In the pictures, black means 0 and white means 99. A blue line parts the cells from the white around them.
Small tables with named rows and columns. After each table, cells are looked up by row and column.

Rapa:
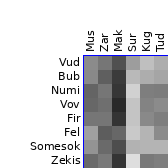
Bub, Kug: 67
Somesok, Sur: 69
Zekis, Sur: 86
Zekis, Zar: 47
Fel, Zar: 36
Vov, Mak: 16
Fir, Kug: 53
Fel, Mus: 62
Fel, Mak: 40
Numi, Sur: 81
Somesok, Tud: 70
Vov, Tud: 54
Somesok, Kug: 70
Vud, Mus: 54
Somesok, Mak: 30
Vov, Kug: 51
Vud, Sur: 61
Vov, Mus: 40
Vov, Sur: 76

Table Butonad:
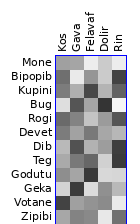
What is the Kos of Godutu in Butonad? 55
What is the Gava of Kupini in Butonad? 68
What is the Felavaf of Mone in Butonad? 92
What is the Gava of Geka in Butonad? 23
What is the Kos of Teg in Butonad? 66
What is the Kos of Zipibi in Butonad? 65
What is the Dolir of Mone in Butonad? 79
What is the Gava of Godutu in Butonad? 64
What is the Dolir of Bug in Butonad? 20
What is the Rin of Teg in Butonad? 23
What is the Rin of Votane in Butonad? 91
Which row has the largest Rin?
Bug

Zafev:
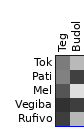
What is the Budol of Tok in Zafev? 72
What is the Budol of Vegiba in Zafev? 24
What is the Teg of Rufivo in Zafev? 24
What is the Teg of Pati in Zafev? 50
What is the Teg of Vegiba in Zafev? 19
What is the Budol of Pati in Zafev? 25
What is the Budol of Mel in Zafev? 86
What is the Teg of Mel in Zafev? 33
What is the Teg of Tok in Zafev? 48
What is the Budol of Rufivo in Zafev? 71
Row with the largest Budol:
Mel

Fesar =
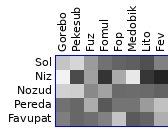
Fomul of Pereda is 34
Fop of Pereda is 45
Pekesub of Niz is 29
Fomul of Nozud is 63
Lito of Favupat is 39
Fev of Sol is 50
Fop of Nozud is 41
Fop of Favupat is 76
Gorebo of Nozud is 81
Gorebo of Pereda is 44
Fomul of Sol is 44

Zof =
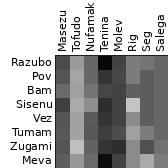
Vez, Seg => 36
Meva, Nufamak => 41
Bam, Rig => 37
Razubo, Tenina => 3
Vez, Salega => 40
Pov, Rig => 48
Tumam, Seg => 48
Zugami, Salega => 44
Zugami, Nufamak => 38
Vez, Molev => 26
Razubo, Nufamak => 40
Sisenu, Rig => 76
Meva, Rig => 54
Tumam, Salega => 40
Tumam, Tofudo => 63
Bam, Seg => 36
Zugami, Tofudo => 74
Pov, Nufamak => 40
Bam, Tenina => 27
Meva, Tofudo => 59
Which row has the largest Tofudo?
Zugami

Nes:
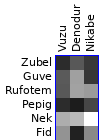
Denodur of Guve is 62
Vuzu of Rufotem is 34
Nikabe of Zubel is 22
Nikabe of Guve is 21
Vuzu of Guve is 35
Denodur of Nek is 72
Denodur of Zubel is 34
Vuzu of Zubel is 17
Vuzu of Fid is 57
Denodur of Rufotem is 63
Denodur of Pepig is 11
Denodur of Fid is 13
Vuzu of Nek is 67
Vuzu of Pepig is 17
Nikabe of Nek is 99
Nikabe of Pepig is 27
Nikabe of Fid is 53
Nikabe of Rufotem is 60
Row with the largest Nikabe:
Nek

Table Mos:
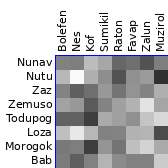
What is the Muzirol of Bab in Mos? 79
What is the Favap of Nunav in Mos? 43
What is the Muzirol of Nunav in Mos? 49
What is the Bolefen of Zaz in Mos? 51
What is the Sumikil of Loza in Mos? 50
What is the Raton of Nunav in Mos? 40

